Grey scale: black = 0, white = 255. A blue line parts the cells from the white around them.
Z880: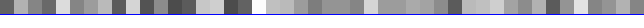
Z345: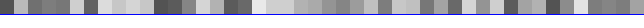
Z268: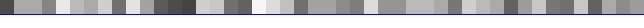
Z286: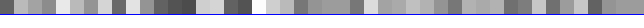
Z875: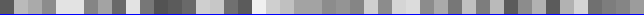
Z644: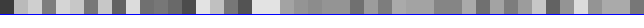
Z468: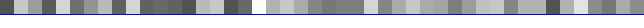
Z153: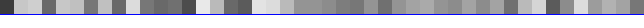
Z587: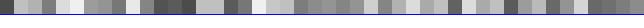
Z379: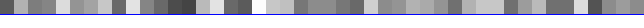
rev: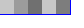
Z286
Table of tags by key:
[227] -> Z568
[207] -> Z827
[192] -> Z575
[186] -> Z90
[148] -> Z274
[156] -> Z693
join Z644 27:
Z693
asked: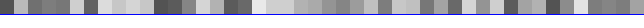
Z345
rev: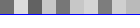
Z644

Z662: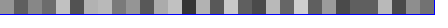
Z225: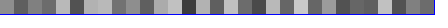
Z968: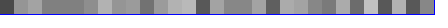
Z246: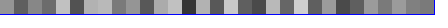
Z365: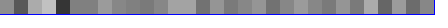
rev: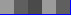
Z246
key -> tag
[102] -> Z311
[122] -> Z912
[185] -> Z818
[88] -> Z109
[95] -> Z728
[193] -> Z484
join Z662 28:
Z818
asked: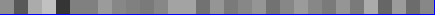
Z365
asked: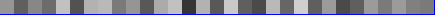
Z246

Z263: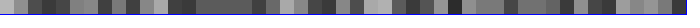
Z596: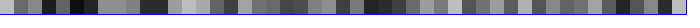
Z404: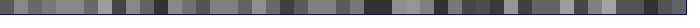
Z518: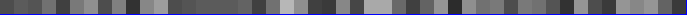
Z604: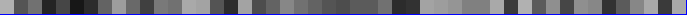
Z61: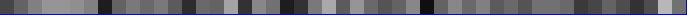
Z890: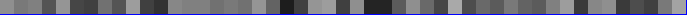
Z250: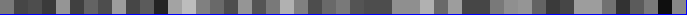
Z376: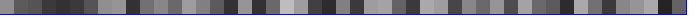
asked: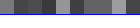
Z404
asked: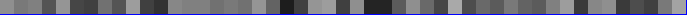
Z890
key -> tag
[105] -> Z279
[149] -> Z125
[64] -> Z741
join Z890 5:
Z125
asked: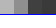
Z518
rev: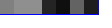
Z596

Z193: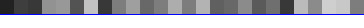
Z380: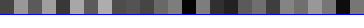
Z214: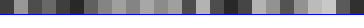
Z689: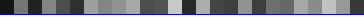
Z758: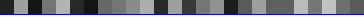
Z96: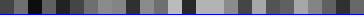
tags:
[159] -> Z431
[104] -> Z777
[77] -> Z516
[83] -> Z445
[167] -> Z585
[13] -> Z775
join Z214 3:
Z516
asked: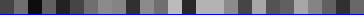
Z96
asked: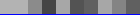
Z96
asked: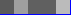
Z758
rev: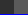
Z214
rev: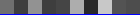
Z689

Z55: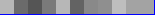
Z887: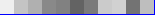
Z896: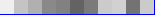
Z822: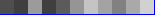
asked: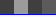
Z822
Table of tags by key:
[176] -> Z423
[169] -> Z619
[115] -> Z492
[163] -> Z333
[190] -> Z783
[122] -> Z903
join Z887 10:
Z492

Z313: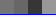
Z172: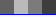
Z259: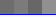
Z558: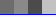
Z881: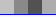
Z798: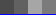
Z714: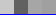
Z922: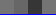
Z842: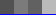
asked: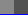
Z881
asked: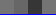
Z922
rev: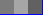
Z798
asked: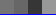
Z313
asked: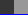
Z313
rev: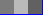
Z172

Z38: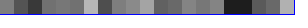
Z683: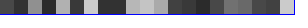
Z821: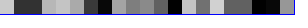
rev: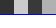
Z683
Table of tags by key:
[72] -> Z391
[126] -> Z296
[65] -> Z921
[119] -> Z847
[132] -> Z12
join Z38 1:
Z296
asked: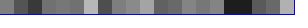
Z38
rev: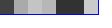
Z683
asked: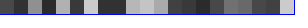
Z683
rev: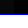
Z821

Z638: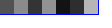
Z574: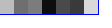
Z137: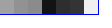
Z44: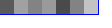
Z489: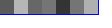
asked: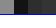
Z137
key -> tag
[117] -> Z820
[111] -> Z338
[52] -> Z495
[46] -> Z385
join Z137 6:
Z495
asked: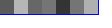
Z489
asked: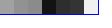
Z137
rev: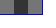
Z489
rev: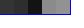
Z137
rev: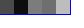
Z574

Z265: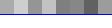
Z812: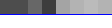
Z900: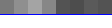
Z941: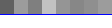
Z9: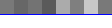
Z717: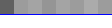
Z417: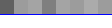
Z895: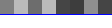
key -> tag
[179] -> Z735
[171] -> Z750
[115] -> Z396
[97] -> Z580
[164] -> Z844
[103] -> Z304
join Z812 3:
Z304
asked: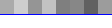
Z265
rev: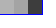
Z812
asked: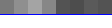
Z900

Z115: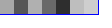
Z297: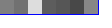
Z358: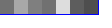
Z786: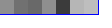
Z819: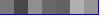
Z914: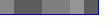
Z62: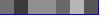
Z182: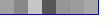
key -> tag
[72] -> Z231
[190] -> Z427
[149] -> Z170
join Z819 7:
Z170
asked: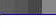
Z297
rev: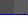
Z358
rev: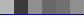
Z786
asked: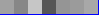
Z182
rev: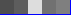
Z358
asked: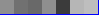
Z786

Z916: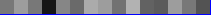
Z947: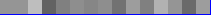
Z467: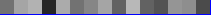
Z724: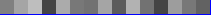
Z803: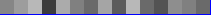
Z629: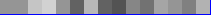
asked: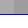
Z916
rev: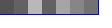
Z467
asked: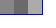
Z916
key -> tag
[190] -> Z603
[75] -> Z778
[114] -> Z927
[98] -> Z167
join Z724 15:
Z167
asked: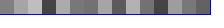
Z724
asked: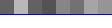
Z629

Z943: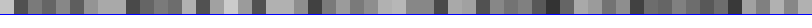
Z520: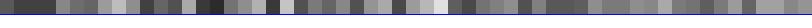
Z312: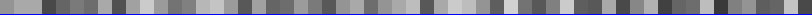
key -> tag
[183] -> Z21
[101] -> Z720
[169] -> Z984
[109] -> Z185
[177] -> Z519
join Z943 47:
Z185
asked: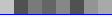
Z520
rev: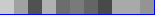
Z943
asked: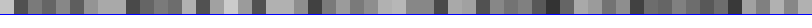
Z943

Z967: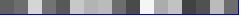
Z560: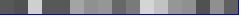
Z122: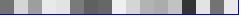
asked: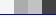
Z967
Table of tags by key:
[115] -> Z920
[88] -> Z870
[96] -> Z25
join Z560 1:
Z870
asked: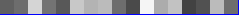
Z967
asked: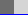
Z967
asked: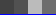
Z967

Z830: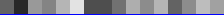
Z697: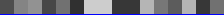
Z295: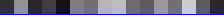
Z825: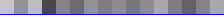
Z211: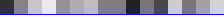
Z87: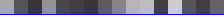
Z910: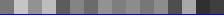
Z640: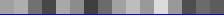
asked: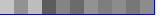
Z910
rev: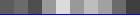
Z640
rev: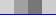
Z211

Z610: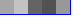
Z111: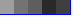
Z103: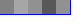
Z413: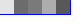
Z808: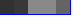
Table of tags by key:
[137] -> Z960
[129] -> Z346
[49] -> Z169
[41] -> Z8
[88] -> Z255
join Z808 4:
Z960
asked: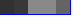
Z808

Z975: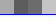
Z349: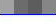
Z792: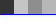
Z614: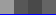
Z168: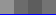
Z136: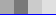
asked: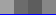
Z349
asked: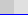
Z136
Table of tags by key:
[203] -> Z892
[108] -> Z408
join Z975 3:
Z408
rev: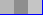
Z792
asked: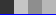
Z792
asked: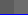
Z975

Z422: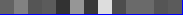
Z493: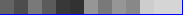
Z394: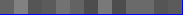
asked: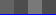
Z394
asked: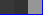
Z493
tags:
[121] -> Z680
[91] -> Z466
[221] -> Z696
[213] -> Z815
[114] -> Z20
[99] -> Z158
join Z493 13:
Z815
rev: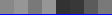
Z493
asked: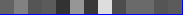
Z422
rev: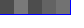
Z394

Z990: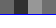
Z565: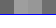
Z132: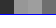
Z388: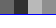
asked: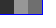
Z990
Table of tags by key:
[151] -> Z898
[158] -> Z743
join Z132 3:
Z743
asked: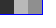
Z388
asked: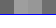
Z565
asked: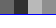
Z388
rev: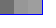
Z565

